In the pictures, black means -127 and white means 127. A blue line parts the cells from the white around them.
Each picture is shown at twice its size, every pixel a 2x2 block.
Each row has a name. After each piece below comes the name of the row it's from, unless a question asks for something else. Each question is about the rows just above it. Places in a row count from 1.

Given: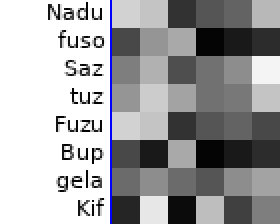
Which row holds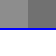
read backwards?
Saz
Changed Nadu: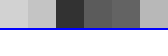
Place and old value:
4, [-42]
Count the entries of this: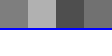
4
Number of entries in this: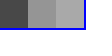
3

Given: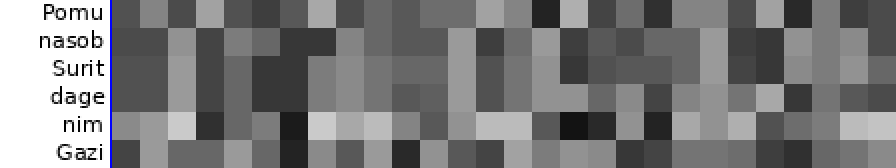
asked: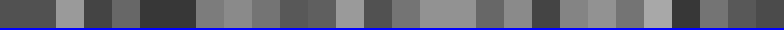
dage
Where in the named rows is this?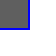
dage, 12
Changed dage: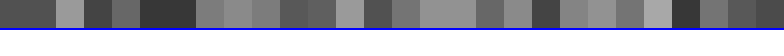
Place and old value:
10, [-11]
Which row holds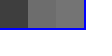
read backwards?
Gazi
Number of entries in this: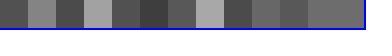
13
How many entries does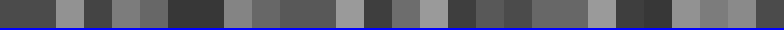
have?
28
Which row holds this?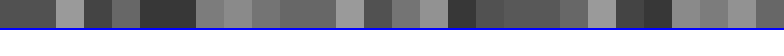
Surit

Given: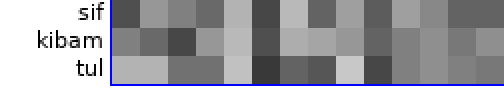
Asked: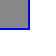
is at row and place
sif, 12
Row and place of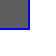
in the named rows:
sif, 10
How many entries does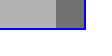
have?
3
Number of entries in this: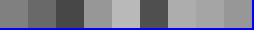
9
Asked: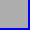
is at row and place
kibam, 7
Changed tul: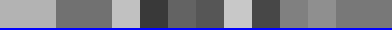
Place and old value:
13, [0]
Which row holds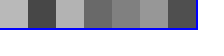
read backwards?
sif

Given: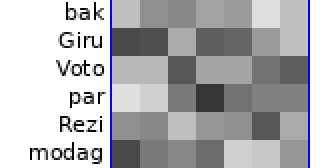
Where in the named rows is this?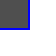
Giru, 2
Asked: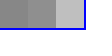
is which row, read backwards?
bak
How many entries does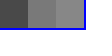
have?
3
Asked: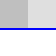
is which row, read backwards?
bak

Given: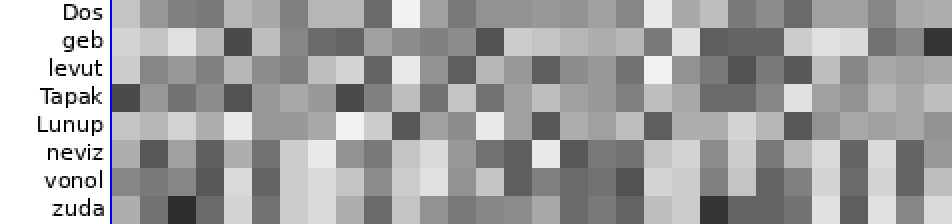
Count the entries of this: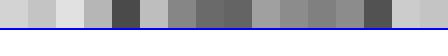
16
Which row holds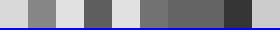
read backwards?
zuda
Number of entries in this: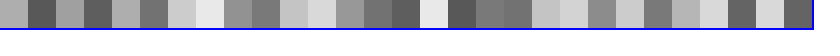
29
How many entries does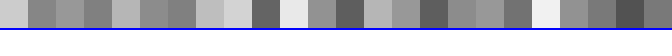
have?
24

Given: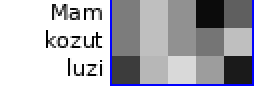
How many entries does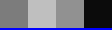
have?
4
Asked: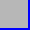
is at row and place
luzi, 2

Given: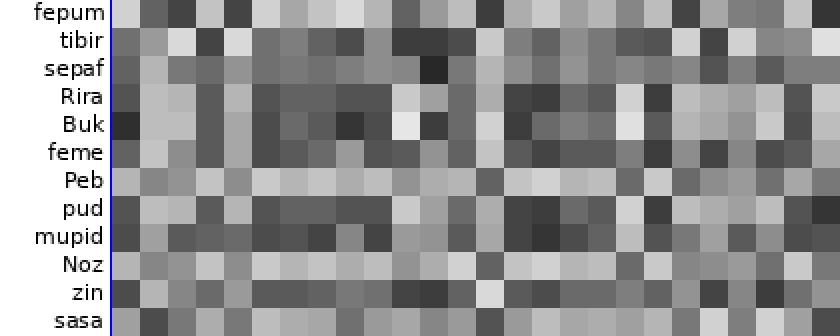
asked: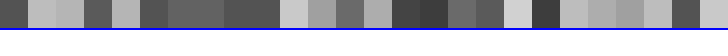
Rira
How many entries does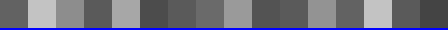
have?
16

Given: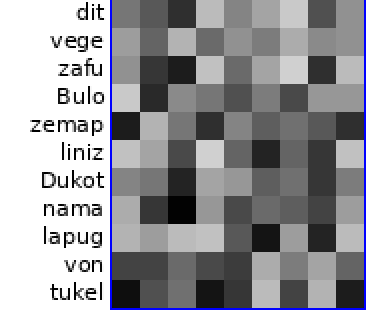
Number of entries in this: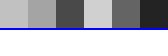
6
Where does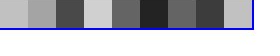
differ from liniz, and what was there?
8, [-73]
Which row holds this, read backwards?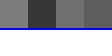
Dukot

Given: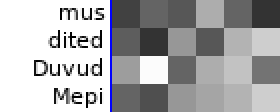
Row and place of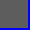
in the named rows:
dited, 1
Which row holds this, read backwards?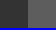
dited
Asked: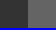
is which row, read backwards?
mus

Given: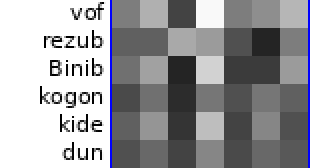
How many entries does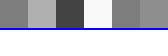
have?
6
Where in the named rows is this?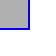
vof, 2
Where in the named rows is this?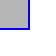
vof, 7
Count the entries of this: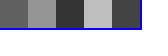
5
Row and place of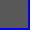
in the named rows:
dun, 7

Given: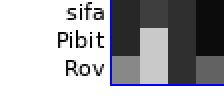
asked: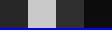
Pibit
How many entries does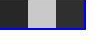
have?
3
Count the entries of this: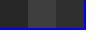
3
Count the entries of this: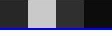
4

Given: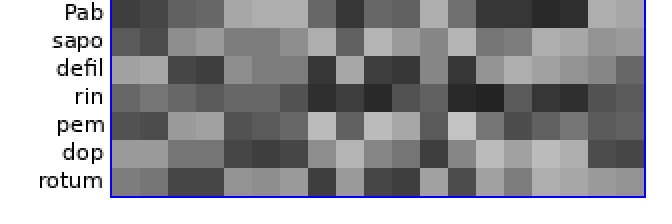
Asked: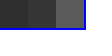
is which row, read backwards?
rin
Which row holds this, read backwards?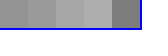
rotum
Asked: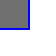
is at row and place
Pab, 13
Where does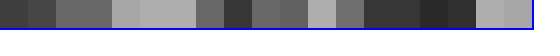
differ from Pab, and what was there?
3, [-30]
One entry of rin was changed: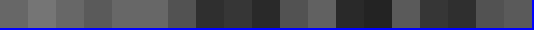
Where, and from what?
9, [-65]

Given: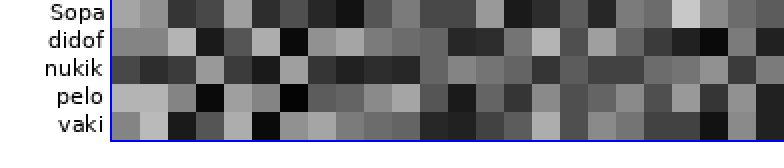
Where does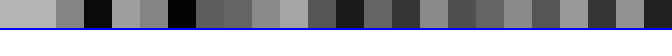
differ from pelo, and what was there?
20, [-48]
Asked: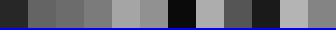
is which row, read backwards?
didof
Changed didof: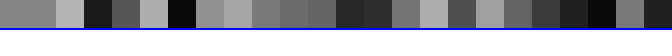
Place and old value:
16, [52]

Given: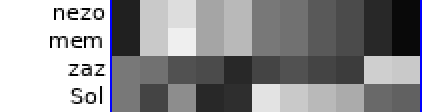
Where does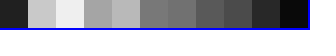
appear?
mem
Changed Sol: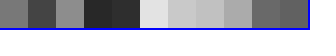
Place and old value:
8, [57]
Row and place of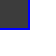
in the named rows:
zaz, 9
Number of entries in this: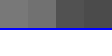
4
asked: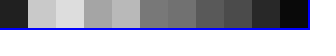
nezo

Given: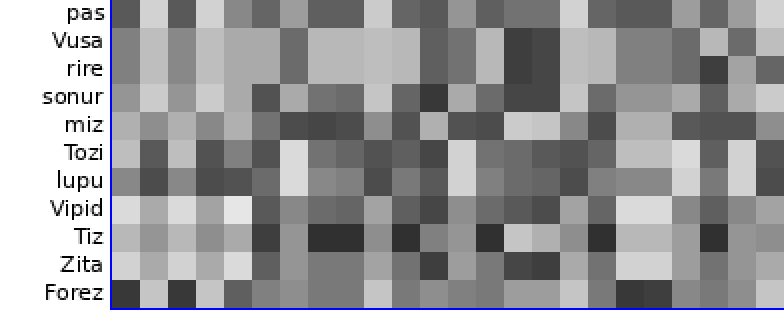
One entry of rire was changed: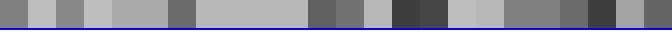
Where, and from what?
10, [62]
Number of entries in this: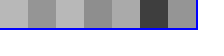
7
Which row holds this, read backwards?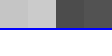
miz

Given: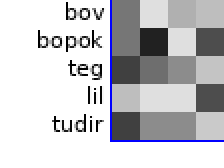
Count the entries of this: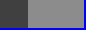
3
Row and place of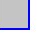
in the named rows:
teg, 4

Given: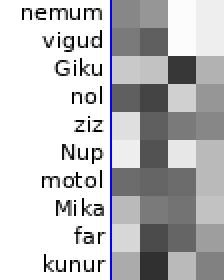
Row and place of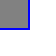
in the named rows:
kunur, 4
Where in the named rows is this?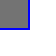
Mika, 3
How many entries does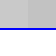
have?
2
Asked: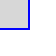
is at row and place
far, 1
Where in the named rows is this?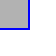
Giku, 4
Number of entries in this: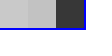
3
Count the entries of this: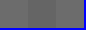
3

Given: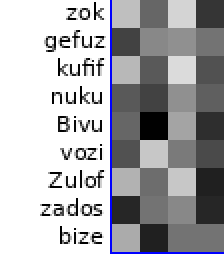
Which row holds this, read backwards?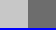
Zulof
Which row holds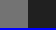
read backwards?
bize
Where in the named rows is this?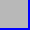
kufif, 1
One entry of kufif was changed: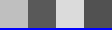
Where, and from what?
1, [56]
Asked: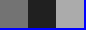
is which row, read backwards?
bize
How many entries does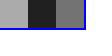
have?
3
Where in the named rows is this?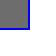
Zulof, 2

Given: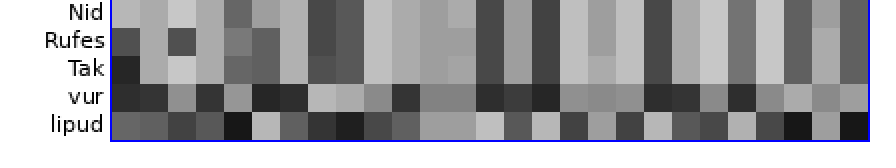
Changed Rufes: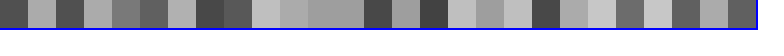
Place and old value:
23, [-12]
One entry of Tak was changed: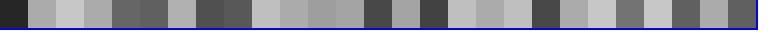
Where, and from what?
15, [30]
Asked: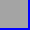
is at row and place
Tak, 13
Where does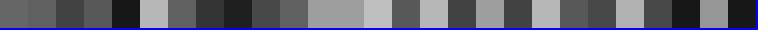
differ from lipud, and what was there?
26, [30]

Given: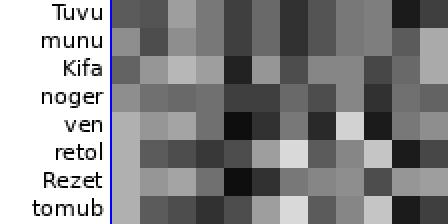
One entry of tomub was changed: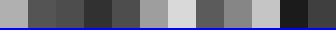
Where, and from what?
2, [-36]
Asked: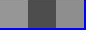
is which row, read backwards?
Rezet
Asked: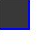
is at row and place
retol, 4
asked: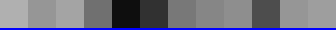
Rezet
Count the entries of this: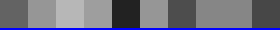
10

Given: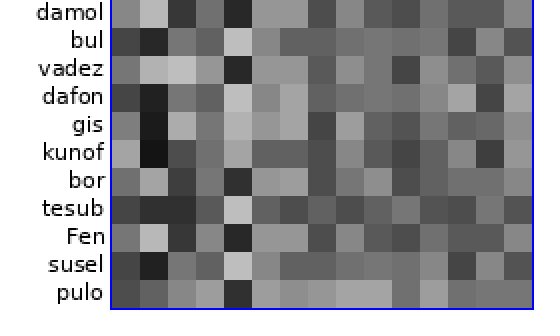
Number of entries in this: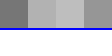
4
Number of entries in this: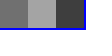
3
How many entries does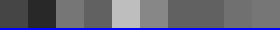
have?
10
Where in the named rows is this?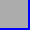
gis, 3
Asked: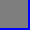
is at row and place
gis, 1
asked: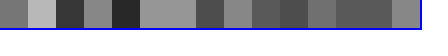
Fen
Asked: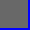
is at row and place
gis, 14

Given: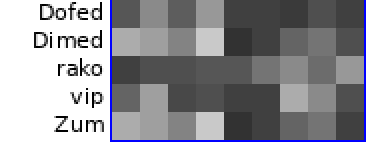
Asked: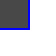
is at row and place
vip, 3
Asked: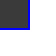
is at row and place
Dofed, 7

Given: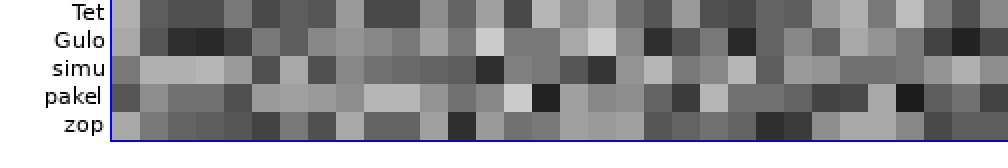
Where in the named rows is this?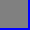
simu, 15
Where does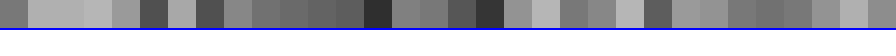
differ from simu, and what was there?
27, [-14]
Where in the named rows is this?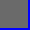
simu, 11
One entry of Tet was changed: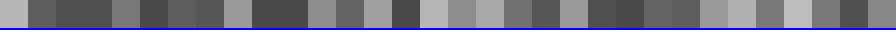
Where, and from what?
1, [48]

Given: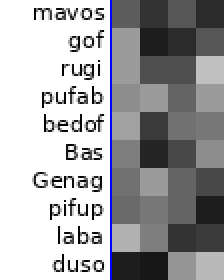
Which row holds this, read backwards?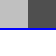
rugi
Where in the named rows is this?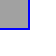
bedof, 1
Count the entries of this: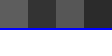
4
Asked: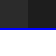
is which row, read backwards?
gof
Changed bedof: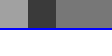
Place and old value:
3, [-14]
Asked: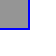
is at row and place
duso, 3
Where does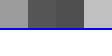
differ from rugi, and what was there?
2, [-48]

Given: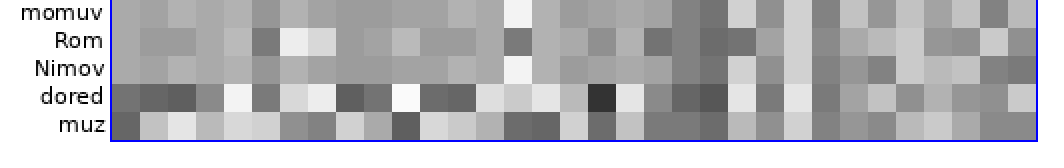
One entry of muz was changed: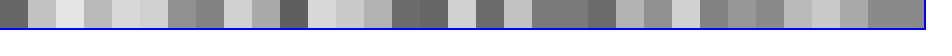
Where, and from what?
23, [58]
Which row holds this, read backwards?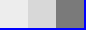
dored

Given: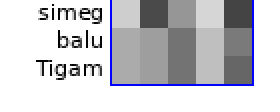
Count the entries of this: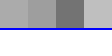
4
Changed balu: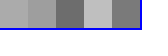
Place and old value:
3, [-12]
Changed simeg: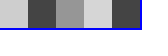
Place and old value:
2, [-53]

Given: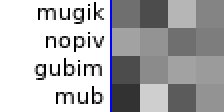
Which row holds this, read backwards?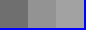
nopiv
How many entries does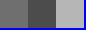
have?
3
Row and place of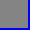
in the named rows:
mugik, 4
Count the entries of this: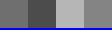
4
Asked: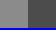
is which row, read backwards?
gubim
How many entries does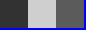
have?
3
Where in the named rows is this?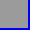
gubim, 4

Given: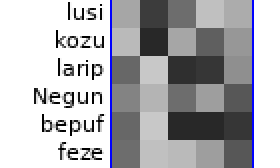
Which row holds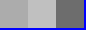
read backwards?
lusi
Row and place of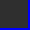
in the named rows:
larip, 3
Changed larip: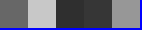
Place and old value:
5, [15]
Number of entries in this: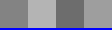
4

